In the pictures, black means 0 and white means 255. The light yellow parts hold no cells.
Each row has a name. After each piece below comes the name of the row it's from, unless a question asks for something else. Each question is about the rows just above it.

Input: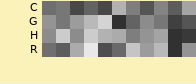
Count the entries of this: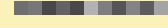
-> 11
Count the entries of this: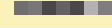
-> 7
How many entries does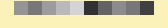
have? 10

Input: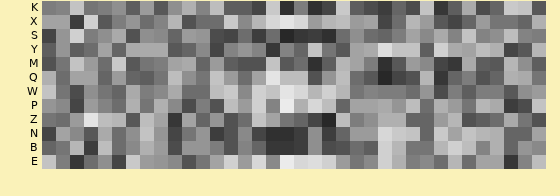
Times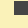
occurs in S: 2
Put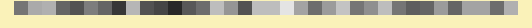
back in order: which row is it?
Q
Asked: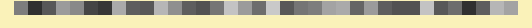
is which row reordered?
M

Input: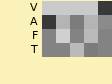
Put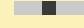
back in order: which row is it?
V
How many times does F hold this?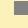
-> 3
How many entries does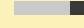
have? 5
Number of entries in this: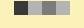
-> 4
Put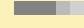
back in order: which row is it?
F
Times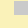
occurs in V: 4
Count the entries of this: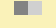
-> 2

